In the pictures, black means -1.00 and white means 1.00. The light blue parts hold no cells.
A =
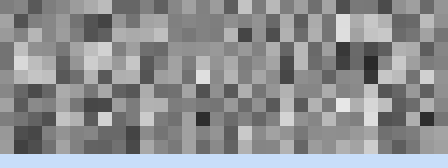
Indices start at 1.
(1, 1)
-0.01
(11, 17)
-0.22
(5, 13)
0.27
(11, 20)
0.05
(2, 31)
0.47
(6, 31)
0.63
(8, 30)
-0.15
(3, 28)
0.57
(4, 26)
-0.17
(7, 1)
0.06
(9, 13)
-0.11
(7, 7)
-0.07
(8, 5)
0.29
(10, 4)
0.00
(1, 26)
-0.05
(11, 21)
0.40
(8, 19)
0.14
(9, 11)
0.59
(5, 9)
0.21
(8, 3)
0.08
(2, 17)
0.12
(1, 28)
-0.41
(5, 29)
0.58
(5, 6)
0.17
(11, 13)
-0.05
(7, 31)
-0.25
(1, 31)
-0.17
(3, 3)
0.43
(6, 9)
0.37
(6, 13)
0.29
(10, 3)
-0.44
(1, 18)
0.53
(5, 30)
0.25
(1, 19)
-0.03
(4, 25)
-0.56
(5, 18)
-0.01

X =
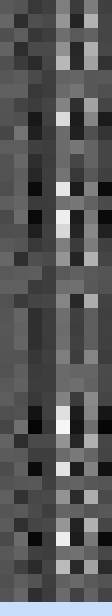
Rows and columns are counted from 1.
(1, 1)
-0.30
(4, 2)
-0.65
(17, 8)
-0.74
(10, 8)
-0.59
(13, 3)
-0.70
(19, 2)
-0.63
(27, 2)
-0.26
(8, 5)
0.03
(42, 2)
-0.27
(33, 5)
-0.16
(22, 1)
-0.36
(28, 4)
-0.52
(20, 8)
-0.34
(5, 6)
-0.68
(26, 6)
-0.52
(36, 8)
-0.42
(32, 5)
0.15
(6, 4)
-0.51
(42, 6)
-0.18
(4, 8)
-0.44
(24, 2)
-0.23
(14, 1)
-0.39
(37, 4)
-0.51
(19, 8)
-0.46
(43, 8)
-0.47
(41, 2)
-0.50
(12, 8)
-0.46
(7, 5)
-0.17
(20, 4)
-0.51
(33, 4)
-0.51
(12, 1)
-0.35
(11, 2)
-0.26
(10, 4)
-0.55
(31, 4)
-0.55
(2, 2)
-0.64
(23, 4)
-0.53
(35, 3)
-0.31
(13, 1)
-0.36
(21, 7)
-0.31
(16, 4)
-0.54

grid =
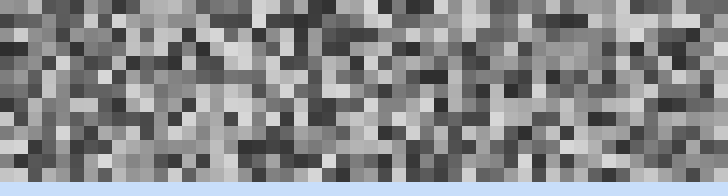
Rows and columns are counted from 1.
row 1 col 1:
0.17
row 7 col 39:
0.66
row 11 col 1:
0.62
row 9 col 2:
-0.42
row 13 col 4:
0.39
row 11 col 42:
0.62
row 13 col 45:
-0.23
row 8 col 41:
0.51
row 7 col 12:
-0.10
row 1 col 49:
0.40
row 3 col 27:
-0.46
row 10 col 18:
0.37
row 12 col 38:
0.69
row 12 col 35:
0.13
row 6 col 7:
-0.11
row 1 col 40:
0.48
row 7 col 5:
0.06
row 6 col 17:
-0.09
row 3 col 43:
0.04
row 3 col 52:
0.08
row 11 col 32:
0.28
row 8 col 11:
0.63
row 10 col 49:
-0.26
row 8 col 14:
-0.50
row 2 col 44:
0.26
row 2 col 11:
0.12
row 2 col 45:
0.57
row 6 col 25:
-0.11
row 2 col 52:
0.29
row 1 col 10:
-0.31
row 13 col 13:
0.61
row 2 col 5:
-0.28
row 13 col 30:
-0.44
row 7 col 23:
-0.27
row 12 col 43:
0.29
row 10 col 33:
-0.40
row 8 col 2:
-0.30

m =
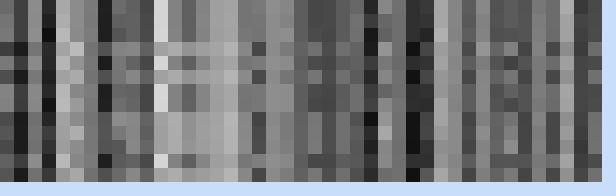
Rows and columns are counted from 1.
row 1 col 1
-0.17
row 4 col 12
0.27
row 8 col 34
-0.27
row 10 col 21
-0.04
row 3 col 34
-0.26
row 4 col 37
0.00
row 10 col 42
-0.51
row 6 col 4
-0.75
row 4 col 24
-0.40
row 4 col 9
0.03
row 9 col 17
0.41
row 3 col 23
-0.41
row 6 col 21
-0.08
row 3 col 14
-0.25
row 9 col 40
-0.44
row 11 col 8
-0.35
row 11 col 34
-0.46
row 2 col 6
0.10
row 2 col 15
0.04
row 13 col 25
-0.13
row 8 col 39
-0.06
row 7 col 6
0.06
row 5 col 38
-0.35
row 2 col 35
0.02
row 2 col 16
0.25
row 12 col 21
0.07
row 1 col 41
0.34
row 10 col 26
-0.29
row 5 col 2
-0.53
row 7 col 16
0.24
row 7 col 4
-0.68
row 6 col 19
-0.42
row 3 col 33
0.03
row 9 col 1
-0.40
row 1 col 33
0.04
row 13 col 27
-0.66
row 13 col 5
0.18
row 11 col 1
-0.43
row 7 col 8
-0.76
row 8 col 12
0.67

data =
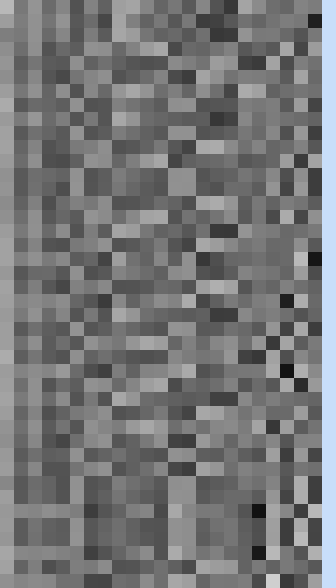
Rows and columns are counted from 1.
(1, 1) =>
0.44
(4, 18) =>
-0.32
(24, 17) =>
-0.12
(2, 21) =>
-0.02
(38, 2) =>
-0.29
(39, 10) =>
-0.23
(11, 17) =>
0.08
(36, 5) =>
-0.35
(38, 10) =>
-0.24
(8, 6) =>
0.14
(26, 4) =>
-0.29
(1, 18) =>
0.29
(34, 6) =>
-0.09
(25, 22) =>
-0.28
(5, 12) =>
-0.35
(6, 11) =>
-0.15
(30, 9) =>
-0.36
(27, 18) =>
-0.07
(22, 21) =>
-0.76
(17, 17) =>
-0.56
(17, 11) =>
-0.07
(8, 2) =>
-0.31
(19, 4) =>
-0.04
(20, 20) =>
-0.09
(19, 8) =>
-0.47
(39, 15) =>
-0.27
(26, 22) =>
0.06
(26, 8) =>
-0.13
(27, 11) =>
0.03
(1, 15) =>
0.05
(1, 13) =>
-0.07
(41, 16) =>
0.22
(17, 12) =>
-0.23
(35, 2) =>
-0.31
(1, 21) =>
-0.20
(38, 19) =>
-0.38
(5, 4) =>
-0.29
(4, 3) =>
0.12
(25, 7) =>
0.14
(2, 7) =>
-0.15
